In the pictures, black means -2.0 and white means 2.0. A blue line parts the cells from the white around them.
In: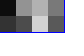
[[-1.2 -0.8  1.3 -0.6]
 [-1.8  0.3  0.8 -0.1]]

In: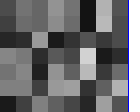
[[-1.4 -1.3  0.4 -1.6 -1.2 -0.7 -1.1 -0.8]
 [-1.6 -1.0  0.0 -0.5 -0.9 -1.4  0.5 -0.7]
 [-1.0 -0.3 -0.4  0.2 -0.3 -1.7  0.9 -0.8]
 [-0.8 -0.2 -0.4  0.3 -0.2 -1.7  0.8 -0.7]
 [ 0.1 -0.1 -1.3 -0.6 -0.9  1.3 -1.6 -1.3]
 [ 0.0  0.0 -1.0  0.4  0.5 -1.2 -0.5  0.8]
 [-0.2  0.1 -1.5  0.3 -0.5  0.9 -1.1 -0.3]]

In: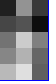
[[-0.9 -0.7 -1.8]
 [-1.5  0.3 -1.1]
 [ 0.1  0.8 -0.4]
 [-0.2  1.2  0.0]
 [ 0.9  1.5 -0.5]]

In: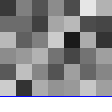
[[ 1.2 -1.2  0.7  0.3  0.4  1.1  0.5]
 [ 0.9 -0.5  0.0  1.2 -1.6  0.7 -1.2]
 [-0.3 -0.3 -1.0  0.6  0.9 -0.8 -0.9]
 [-1.1  0.0 -0.7  0.2 -0.8  1.6  0.8]
 [ 0.2  0.4  0.8 -0.2 -0.9 -0.2  0.5]
 [-0.6  1.0  0.1 -0.7  0.5 -0.4  0.1]]

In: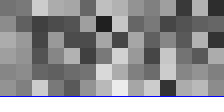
[[ 0.2 -0.5 -1.0 -0.8 -0.7  0.5 -1.5  1.1 -0.4 -0.1 -0.9 -0.7 -0.5 -0.4]
 [-0.2 -0.1  1.2  0.7  0.6 -0.4  1.0  0.8  0.3  0.0  0.5 -1.1  0.8 -1.3]
 [ 0.3  0.0  1.2 -0.1 -0.6  0.3  0.9  1.7  0.6  1.2 -1.2  0.7  0.9  0.2]
 [ 0.1  0.2 -0.4 -0.5 -0.3 -0.2  1.4  0.7  0.0 -0.3  1.2  0.1  0.3  0.0]
 [ 0.5  0.3 -0.7  0.1  0.8 -1.0 -0.1  1.3  0.4 -0.9  1.1 -0.2 -0.6  0.7]
 [ 0.7  0.4 -0.9  0.4 -0.8 -0.8  0.6 -0.9  0.6 -0.5  0.1 -0.6  0.8 -1.2]]

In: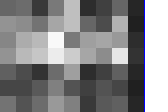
[[-0.9 -0.9 -0.6  0.0 -0.7 -1.0 -0.7 -0.9 -1.5]
 [-0.5 -0.8 -1.2 -0.3  0.5 -1.3 -1.0 -0.5 -1.4]
 [-0.2 -0.7 -0.3  0.4  0.0 -1.1 -0.6 -0.5 -1.4]
 [-0.4 -0.3 -1.1 -0.1  1.0 -1.3 -1.0 -0.4 -1.4]
 [ 0.3  0.2 -0.2  0.6  1.0 -0.4 -0.8  0.8 -1.5]
 [ 0.1  0.7  0.9  1.9 -0.1  0.5  0.6  0.4 -1.3]
 [ 0.3  0.9  1.1  1.7  1.2  0.6  0.2  1.6 -1.2]]

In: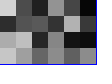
[[ 1.3 -0.8 -1.5  0.3 -0.9 -1.9]
 [-1.3 -0.7 -0.6 -1.2  0.8 -1.1]
 [ 1.1  0.5 -0.4  0.2 -0.5  0.2]
 [ 0.7  1.0 -1.4  0.1 -1.7 -1.8]]

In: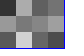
[[ 0.4 -0.1  0.1  0.5]
 [-1.2  0.7 -0.5 -0.2]
 [-0.6  1.3 -0.4 -0.8]]

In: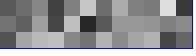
[[-0.2 -0.5  0.5 -0.9  1.0 -1.4 -0.6  0.4  0.4  0.3  0.0  0.2]
 [-0.6 -0.3  0.1 -1.0  0.0  1.1 -0.3  0.7  0.0 -0.1  1.5 -1.1]
 [-0.7  0.6  0.9  1.0  0.1 -0.2  0.8  0.2  0.6  0.8 -0.9 -0.4]]
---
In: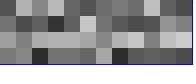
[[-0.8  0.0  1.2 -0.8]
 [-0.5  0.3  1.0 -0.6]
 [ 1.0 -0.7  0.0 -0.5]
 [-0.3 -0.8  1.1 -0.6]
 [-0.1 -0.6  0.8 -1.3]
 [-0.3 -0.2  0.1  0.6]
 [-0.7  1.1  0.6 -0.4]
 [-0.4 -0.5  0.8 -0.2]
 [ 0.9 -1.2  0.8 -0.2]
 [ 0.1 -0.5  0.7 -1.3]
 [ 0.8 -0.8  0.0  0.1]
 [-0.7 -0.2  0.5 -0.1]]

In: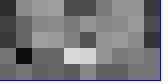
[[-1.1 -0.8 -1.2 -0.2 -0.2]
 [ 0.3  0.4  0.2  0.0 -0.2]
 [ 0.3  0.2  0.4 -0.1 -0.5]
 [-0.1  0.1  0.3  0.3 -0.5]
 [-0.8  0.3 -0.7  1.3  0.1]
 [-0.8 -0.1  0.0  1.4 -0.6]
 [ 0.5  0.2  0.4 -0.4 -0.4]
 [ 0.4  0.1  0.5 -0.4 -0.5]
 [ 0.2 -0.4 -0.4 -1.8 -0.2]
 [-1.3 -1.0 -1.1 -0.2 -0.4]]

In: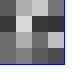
[[-0.2 -1.2  1.0 -0.8]
 [ 1.1 -1.1 -0.3 -0.6]
 [ 0.7  1.4  0.7  0.0]
 [-0.6 -1.1 -0.3 -0.3]]

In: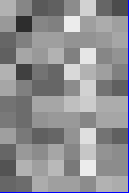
[[-0.8  0.5  0.6  0.3  0.0 -0.5  0.7  0.6 -0.5  0.2  0.2  0.7]
 [-0.4  0.7  0.4  0.1  0.5 -0.2  0.7  0.6 -0.2  0.3  0.2  0.8]
 [ 1.3  0.5  0.3  1.6  0.8  1.3  1.2  0.1  1.5  1.1  1.7  0.2]
 [ 0.2  1.7  0.3  0.0  1.4  0.2  1.0  0.4  0.3  0.1 -0.1  0.5]
 [-0.5  0.0  0.5  0.8 -0.4 -0.4  0.6  0.4 -0.4  0.6  0.9  0.5]
 [-0.6  0.1  0.5  0.4 -0.2 -0.4  0.6  0.3 -0.5  0.2  0.5  0.7]
 [ 0.1 -1.3  0.0  0.6 -1.0  0.0 -0.3 -0.3 -0.1  0.4  0.8 -0.3]
 [ 0.8  0.4 -0.4 -0.5  0.8  0.6 -0.2 -0.1  0.5 -0.4 -0.7 -0.4]]

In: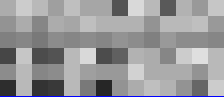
[[ 1.1  0.4  0.1  0.9  0.9  1.2]
 [ 0.4  1.0  0.2  1.5  0.3 -0.4]
 [ 0.8  0.9  0.2  1.2  0.7  0.3]
 [-0.6  0.9  0.4  0.1  0.7  0.8]
 [ 0.9  0.3  0.0  0.7  0.7  1.0]
 [ 1.4  0.8  0.2  0.8  1.3  0.7]
 [-0.7  0.8  0.3 -0.5  0.4  0.3]
 [ 0.6  0.8  0.1 -0.8  0.4 -1.4]
 [ 0.6  1.0  0.2  1.4  0.5 -0.1]
 [ 1.0  0.6  0.1  0.9  0.9  0.9]
 [ 0.5  0.7  0.2 -0.7  0.2 -1.1]
 [ 0.9  0.1 -0.1 -0.8  0.1 -1.2]
 [ 1.2  0.7  0.1  1.1  0.9  0.9]
 [ 0.7  0.3  0.0 -0.9  0.2 -1.3]]

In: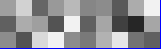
[[ 1.8  0.6 -0.5]
 [ 0.7 -1.4 -0.2]
 [-0.6 -1.0  1.6]
 [ 0.2  0.6  0.8]
 [ 0.1 -0.5 -0.1]
 [ 0.9  1.8  0.2]
 [ 0.4 -0.7  1.8]
 [-0.4  0.5  1.4]
 [ 1.3  0.7 -0.7]
 [ 0.5 -0.5  0.2]]
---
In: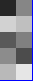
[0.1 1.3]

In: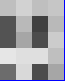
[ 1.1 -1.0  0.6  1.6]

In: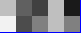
[-1.6  1.0]

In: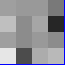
[-0.1  0.6  0.2  1.6]

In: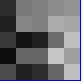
[ 0.3  0.7 -1.5 -0.4 -0.8]

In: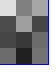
[ 0.6  0.5 -0.9]
